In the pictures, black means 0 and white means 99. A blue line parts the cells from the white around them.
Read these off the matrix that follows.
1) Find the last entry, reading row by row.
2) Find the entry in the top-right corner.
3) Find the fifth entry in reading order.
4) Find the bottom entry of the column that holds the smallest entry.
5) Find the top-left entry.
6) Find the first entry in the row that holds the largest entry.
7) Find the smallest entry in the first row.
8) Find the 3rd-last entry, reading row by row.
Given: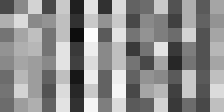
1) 74
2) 64
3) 78
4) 19
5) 28
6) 45
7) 12
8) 42

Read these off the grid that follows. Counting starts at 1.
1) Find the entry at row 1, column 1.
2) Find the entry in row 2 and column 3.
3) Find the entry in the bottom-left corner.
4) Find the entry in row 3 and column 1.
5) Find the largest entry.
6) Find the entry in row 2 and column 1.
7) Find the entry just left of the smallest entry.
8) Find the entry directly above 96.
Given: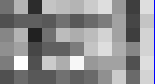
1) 44
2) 37
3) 31
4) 52
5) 99
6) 31
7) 70
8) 48

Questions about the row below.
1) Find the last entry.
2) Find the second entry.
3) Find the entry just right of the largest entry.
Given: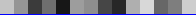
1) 80
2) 58
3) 40
